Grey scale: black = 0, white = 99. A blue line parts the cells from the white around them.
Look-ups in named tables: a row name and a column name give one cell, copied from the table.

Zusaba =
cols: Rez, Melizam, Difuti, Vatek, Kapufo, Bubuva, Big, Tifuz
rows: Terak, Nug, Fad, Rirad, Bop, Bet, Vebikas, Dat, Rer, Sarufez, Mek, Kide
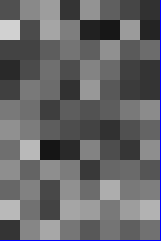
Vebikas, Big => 31
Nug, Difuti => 64
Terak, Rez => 31
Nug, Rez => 81
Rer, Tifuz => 33
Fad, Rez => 26
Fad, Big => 35
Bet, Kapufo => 32
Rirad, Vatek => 30
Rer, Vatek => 48
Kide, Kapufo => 34
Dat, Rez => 43
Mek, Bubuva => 47
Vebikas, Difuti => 36
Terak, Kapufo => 57
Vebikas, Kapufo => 26
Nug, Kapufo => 13
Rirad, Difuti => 43

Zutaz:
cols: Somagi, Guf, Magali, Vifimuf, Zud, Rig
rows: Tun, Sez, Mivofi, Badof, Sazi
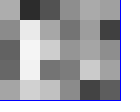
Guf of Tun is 17
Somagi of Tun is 67
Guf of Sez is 91
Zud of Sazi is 26
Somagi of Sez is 54
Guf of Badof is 94
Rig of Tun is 62
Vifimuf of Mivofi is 58
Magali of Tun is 32
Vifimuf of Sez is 45
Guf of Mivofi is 95
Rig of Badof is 63
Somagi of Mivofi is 38
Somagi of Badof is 40
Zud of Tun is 66
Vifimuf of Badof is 48
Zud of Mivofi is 64
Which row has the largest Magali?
Mivofi

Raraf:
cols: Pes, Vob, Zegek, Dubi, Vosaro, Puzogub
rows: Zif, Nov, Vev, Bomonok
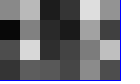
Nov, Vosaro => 63
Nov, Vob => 50
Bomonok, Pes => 20
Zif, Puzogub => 57
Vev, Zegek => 18
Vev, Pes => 30
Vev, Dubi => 26
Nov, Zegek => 16
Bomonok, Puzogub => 30
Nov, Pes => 3
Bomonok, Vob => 36
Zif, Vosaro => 86
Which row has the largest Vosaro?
Zif

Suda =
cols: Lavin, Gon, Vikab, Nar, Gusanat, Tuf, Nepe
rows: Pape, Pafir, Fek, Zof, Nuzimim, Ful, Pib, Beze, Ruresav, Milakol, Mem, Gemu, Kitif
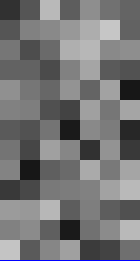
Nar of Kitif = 62
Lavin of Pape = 19
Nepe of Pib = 15
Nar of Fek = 68
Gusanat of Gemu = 44
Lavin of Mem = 60
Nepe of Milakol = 72
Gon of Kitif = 35
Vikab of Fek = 41
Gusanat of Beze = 19
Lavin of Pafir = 33
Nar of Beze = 52
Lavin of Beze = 45
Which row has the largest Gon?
Mem

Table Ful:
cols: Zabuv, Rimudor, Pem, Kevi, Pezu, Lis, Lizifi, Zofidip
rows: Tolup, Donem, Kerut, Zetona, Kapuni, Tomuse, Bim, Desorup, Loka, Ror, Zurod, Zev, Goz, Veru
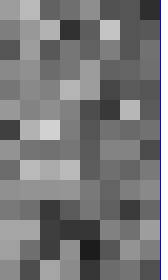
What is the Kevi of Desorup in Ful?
46
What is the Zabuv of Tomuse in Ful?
59
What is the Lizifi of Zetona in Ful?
39
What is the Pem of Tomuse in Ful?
55
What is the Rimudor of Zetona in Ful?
56
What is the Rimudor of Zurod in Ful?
43
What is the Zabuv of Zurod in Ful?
47
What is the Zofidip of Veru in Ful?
31
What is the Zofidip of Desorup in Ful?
29
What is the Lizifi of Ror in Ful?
49

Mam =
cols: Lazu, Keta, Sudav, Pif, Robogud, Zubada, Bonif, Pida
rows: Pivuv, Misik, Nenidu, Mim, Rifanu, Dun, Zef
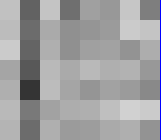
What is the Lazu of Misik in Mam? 73
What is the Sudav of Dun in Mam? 63
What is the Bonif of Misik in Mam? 79
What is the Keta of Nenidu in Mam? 39
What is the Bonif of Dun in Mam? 81
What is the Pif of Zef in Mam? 60
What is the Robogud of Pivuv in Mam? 62
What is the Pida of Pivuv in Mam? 49
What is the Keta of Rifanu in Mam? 20
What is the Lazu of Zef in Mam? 70
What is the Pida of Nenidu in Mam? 67
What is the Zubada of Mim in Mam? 68
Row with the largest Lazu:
Nenidu

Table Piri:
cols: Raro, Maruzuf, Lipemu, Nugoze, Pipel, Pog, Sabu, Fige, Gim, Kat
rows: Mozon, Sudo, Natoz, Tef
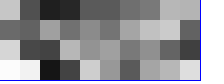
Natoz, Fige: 56
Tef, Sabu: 35
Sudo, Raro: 41
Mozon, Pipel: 35
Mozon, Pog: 35
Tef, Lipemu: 8
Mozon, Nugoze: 15
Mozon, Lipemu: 12
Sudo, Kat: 38
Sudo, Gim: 79
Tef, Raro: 98
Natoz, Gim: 39
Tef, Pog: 59
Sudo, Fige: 75
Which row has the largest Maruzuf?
Tef

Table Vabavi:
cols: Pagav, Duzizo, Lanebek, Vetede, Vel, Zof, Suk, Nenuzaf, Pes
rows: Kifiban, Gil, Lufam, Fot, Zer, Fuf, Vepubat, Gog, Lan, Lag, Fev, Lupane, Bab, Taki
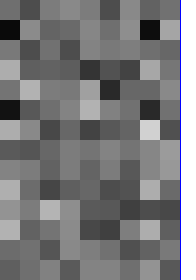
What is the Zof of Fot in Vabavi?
32
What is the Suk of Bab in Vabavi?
31
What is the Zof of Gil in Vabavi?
43
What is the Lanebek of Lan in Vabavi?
38
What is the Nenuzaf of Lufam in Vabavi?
43
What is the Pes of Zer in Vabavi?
53
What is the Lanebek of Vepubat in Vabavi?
28
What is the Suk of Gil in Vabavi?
55
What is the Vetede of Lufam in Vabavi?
30
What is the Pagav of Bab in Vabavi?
42
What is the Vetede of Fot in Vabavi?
36
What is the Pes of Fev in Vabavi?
28
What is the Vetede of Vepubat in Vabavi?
40
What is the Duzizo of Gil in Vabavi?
54
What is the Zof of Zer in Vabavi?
16
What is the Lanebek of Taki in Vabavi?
50
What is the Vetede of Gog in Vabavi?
48
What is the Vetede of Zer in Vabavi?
47
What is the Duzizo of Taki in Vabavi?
43
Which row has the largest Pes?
Gil

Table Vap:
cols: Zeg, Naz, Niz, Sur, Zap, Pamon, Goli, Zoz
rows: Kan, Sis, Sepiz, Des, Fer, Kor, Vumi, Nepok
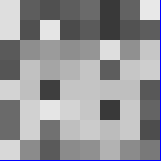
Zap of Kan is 41
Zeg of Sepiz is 35
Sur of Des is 70
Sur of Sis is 29
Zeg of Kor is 41
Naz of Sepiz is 55
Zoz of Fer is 34
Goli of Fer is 74

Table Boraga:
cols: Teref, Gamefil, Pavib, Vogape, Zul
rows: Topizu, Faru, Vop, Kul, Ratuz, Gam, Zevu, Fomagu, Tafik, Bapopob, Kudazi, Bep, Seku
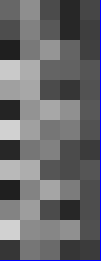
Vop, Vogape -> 39
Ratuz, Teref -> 62
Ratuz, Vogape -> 21
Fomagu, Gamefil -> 46
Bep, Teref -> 81
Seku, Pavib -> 41
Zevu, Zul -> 32
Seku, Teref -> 21
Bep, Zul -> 31
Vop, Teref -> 12
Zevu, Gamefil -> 62
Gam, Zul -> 34
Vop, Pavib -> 58
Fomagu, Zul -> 23
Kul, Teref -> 78
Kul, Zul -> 33
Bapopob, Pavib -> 64
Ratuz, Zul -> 32

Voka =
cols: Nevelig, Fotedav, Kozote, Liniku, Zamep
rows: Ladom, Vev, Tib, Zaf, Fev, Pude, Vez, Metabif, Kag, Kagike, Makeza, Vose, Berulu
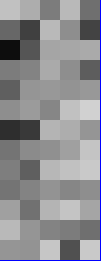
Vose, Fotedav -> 58
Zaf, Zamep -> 36
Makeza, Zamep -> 64
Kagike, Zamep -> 55
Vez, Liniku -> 67
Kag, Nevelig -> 49

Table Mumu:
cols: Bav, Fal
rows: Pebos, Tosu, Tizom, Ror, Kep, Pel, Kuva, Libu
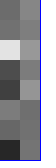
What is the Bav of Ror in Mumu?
30
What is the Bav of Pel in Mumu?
48
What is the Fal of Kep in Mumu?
58
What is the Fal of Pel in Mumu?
43
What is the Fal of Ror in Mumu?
48
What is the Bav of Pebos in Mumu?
42
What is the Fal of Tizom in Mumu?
59
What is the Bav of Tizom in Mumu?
88
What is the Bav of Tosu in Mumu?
44
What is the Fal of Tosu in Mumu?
49

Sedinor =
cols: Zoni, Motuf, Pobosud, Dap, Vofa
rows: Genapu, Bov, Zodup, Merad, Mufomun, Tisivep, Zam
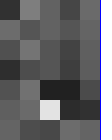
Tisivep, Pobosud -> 88
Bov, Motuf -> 33
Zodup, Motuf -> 45
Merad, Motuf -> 30
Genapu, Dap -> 27
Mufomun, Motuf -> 44
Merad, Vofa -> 36
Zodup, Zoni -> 31
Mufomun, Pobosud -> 13
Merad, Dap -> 24
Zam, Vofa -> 39
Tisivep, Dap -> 17
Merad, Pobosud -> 33
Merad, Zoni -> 18
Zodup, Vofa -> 37
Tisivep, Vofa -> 19
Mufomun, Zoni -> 32
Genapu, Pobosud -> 38
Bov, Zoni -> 42
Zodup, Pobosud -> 33

